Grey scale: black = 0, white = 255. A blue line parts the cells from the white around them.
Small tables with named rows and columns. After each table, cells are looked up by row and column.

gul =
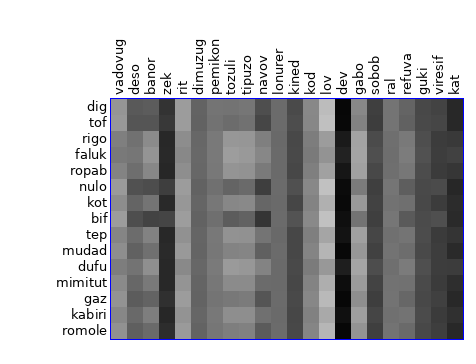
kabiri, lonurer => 106
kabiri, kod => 129
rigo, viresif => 60
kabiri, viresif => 59
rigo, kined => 72
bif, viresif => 79
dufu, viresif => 61
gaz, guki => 72
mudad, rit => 153
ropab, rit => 142
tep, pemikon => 120
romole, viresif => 62
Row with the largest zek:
bif

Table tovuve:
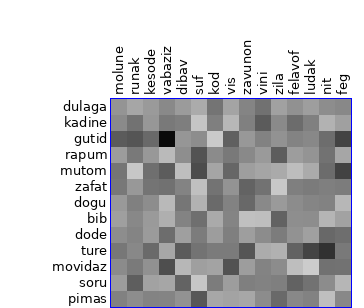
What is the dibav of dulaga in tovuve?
155
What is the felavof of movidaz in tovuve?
190
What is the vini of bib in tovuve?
190
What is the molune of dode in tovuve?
141
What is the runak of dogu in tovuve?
128
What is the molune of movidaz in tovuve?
139
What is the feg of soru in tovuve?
182
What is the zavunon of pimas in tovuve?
167
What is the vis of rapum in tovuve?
121
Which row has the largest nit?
pimas

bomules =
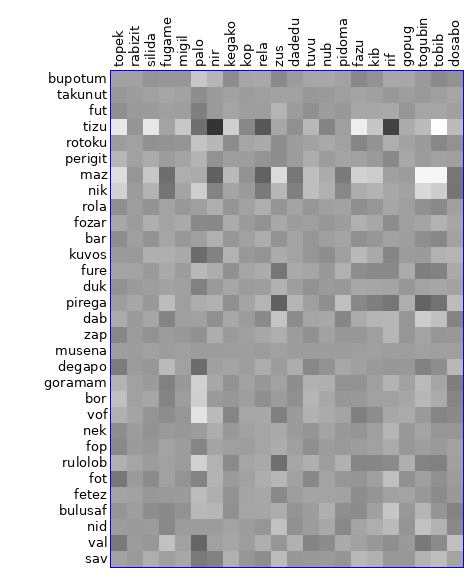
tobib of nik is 205
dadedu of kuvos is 163
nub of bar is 159
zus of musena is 161
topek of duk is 146
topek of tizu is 232
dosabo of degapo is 184
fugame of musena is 157
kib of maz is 205
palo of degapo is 108
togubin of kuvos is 155
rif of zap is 182
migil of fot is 148
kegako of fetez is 146

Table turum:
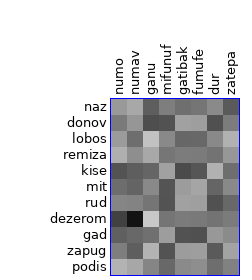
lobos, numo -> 155
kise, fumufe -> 86
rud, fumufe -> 159
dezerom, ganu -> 200
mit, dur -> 101
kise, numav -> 94
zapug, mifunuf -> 83
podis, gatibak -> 138
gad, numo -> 96
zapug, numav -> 94
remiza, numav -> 142
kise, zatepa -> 110
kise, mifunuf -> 161
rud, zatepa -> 104
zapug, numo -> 126
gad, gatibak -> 82
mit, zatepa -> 137
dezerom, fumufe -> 121
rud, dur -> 81
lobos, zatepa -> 177
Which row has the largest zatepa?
lobos

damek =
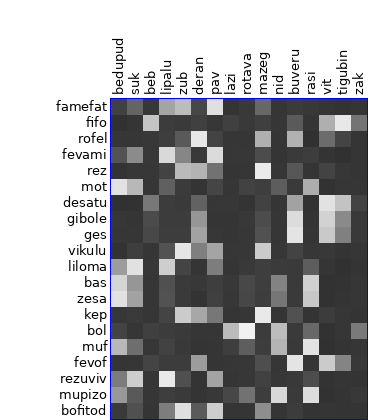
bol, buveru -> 58
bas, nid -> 131
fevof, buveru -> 228
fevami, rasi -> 61
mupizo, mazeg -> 61
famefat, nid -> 54
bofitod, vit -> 53
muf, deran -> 52
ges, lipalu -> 61
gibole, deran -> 150
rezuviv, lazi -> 53
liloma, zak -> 52
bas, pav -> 62
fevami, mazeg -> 76
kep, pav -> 119
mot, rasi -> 173
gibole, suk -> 53
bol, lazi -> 187
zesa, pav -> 64
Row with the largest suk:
liloma

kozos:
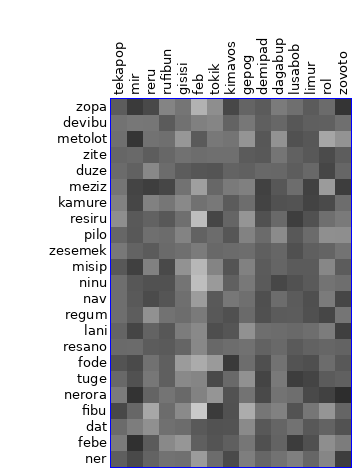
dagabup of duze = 103
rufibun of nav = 85
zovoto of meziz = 61
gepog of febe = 118
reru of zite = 93
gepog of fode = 109
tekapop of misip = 88
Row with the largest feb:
fibu

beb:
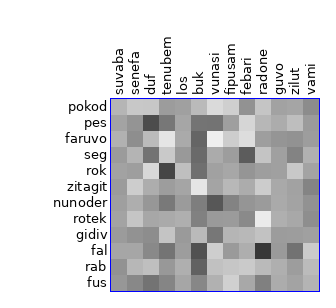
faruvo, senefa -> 142
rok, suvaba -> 162
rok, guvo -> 160
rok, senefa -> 158
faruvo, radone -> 158
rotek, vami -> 142
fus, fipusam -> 208
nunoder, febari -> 149
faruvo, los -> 170
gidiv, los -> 154
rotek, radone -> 235
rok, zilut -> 200
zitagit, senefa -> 205
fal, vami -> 203
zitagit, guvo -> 169
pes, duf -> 76
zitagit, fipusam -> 184
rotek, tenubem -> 170
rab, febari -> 202
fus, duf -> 115

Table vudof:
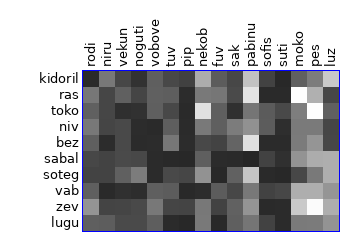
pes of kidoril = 124
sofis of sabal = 66
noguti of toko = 49
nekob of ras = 121
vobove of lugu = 94
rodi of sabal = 71
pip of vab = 41
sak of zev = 97
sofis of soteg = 42

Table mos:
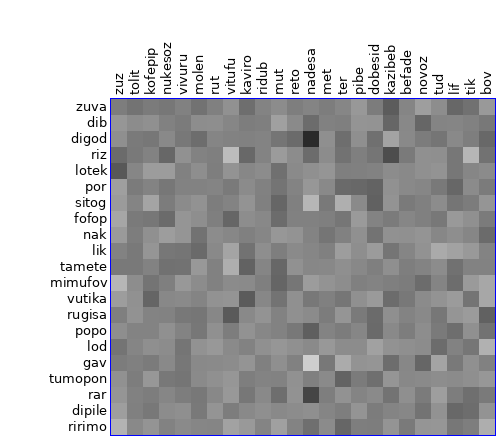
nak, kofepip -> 144
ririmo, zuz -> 179
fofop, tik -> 144
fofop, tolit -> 122
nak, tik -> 134
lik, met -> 128
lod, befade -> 143
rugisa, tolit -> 146
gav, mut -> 143
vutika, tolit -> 145

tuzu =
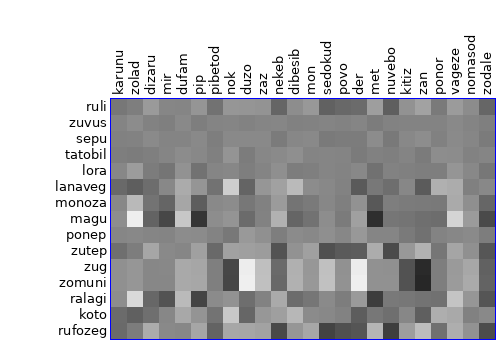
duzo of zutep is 159
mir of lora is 117
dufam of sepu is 132
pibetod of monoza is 137
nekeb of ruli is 101
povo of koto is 130
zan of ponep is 113
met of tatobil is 129

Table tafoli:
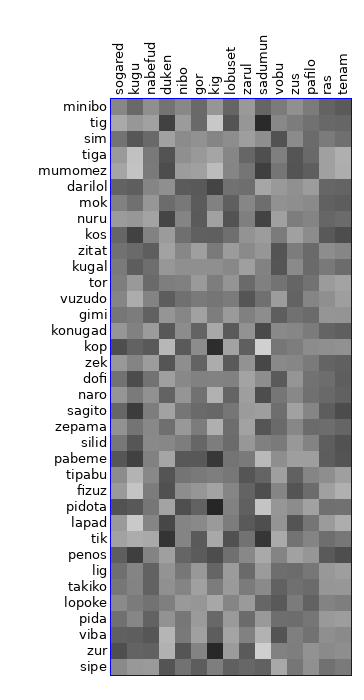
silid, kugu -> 86
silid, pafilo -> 131
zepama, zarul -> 162
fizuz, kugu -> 196
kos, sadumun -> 156
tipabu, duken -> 84
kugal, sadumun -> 130
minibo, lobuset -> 101
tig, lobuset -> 84

